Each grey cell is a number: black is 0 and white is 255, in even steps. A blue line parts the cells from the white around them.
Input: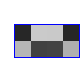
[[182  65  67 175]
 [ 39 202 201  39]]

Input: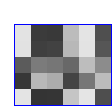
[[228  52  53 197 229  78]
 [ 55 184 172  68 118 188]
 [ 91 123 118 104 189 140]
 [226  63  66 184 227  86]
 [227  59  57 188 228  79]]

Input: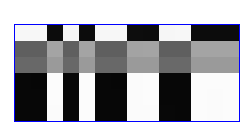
[[  7   7 251   8 252   7   7 251 251   8   7 252 251 252]
 [  7   7 252   8 252   7   7 251 252   7   7 252 251 252]
 [  7   6 252   8 252   7   6 251 252   7   7 252 252 252]
 [104 104 154 104 154 104 104 154 154 105 105 154 154 154]
 [ 95  95 164  95 164  95  95 163 164  95  95 164 164 164]
 [247 247  12 246  12 247 247  13  12 246 247  12  12  12]]

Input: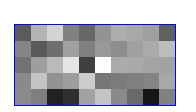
[[139 127  33  47 162 196 138 105  22 129]
 [138 195 146 157 204 118 123 128 132 168]
 [114 158 186 229  63 253 171 169 164 162]
 [133  89 111 160 128 153 141 160 170 189]
 [ 91 179 212 129 103 147 173 168 159  96]]

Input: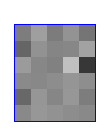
[[137 151 146 141 137]
 [104 150 134 151 125]
 [138 136 141 149 142]
 [155 135 129 192  55]
 [101 146 133 135 162]
 [125 159 124 147 117]]

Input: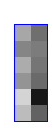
[[188  98]
 [212  23]
 [148 106]
 [172 117]
 [133 124]
 [167 111]]

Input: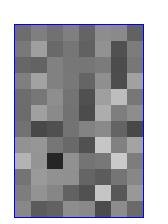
[[136  91  98 141 137  76 140 106]
 [125 147 134  98  81 197  88 152]
 [116 154 145 144 101  92 117 135]
 [179 148  38 145 116 120 202 125]
 [146 150 118 105  81 198 129 163]
 [114  72  80 115 131 138 100  72]
 [108 160 138 114  76 173 126 141]
 [109 119 142 116  80 159 189 119]
 [127 162 129 120 101 143  77 161]
 [103  99 129 119 118 123  76 119]
 [121 159 105 118  97 146  81 124]
 [109 127 113 127 100 141 138  98]]
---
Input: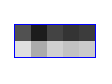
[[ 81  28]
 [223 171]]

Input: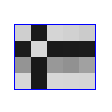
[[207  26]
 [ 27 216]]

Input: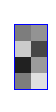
[[125 147]
 [203  70]]

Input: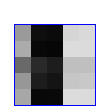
[[154  14]
 [171   8]]

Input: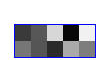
[[ 58  87]
 [118  85]]

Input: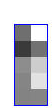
[[111 254]
 [ 58 114]]

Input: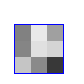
[[129 233]
 [133 224]]
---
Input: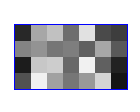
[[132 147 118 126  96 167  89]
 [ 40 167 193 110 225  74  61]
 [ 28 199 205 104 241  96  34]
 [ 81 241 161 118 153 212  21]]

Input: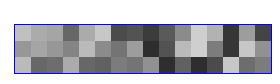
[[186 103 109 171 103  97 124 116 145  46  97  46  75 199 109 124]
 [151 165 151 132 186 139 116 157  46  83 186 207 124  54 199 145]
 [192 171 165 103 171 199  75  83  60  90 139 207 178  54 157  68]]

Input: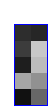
[[ 45  38]
 [ 17 103]
 [166 145]
 [ 30 188]
 [ 60 200]]

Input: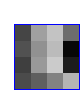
[[ 75  95 130 180]
 [ 81 145 187   8]
 [ 63 153 203  29]
 [ 69 160 195 109]]

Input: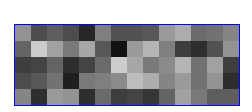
[[133  46 154 147  46 107  62  68  54 100 161 121  94  94]
 [ 62  68 100  46  68 107 204 167 121 139 181 114 161  62]
 [147  76  94  76  38 127  82  82  88 154 173 107 114 133]
 [ 76  88 114  31 121 127 139 189 173 133 154 114 147  46]
 [100 204 161 121 167  88  17 154 181 127  62  46  82 147]]

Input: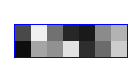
[[ 14 165 145 226  46 107 205]
 [ 73 240 113  39  26 139 179]]
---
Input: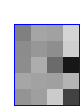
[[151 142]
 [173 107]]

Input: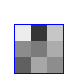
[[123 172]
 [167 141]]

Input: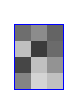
[[ 59 107]
 [192 147]]

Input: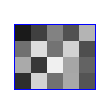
[[221 115]
 [ 56 240]]

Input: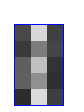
[[124  69]
 [192  51]]

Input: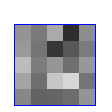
[[117  54]
 [124 150]]
